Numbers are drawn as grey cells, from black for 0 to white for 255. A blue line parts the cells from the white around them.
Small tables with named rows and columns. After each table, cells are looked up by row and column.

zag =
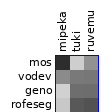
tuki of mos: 206
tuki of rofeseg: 88
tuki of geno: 110
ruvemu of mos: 146
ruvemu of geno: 109
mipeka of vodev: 139
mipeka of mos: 45
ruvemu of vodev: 119
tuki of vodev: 121
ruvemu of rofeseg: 82

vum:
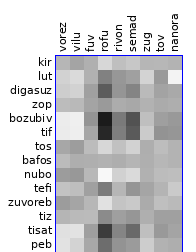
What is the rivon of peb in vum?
147
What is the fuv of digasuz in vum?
160
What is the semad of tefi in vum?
149
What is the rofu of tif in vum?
39
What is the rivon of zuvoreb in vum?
196
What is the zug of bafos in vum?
175
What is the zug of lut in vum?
211
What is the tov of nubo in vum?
188
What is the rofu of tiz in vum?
139
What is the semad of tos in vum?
210
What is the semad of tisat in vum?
105
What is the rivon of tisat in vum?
133
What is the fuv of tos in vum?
188
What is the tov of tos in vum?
189
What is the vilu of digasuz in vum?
210
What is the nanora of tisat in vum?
164
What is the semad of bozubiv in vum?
82
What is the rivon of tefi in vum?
182
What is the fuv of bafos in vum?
175
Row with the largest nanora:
lut

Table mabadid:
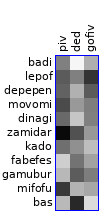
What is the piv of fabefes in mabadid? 206
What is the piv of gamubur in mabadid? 184
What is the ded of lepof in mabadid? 128
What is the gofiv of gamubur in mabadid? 125
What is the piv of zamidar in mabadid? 10
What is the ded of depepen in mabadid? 177
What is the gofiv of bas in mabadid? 219
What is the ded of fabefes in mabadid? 115
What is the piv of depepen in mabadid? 98
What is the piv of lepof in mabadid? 91
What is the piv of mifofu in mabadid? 56
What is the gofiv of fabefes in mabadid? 162
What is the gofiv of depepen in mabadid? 91
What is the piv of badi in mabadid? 128
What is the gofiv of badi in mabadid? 175
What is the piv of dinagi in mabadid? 105

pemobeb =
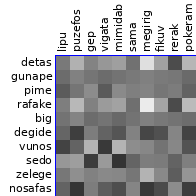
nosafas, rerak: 140
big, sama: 115
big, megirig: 128
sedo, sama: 100
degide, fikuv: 80
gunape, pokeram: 106
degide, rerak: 133
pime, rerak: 124
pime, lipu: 91
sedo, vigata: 154

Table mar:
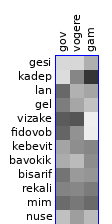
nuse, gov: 192
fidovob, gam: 237
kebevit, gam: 134
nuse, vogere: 158
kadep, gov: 220
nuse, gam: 187
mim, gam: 106
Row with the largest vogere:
gesi

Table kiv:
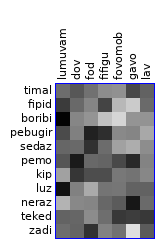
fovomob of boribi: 213
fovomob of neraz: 91
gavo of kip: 115
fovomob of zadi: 113
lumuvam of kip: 161
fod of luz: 170
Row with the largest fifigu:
boribi

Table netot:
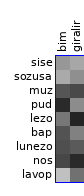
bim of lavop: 192
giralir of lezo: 36
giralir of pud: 140
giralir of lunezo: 90
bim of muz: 85
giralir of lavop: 113
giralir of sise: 167
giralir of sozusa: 143
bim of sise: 151
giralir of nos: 42
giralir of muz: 73
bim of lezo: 119
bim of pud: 42
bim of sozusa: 170
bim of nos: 71
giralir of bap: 129
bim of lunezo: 79
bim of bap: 83

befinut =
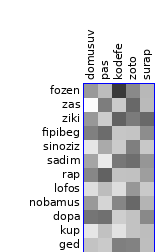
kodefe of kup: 226
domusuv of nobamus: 153
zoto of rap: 193
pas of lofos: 189
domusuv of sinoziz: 230
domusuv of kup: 230
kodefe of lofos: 221
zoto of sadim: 110
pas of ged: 202
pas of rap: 98
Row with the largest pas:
sadim

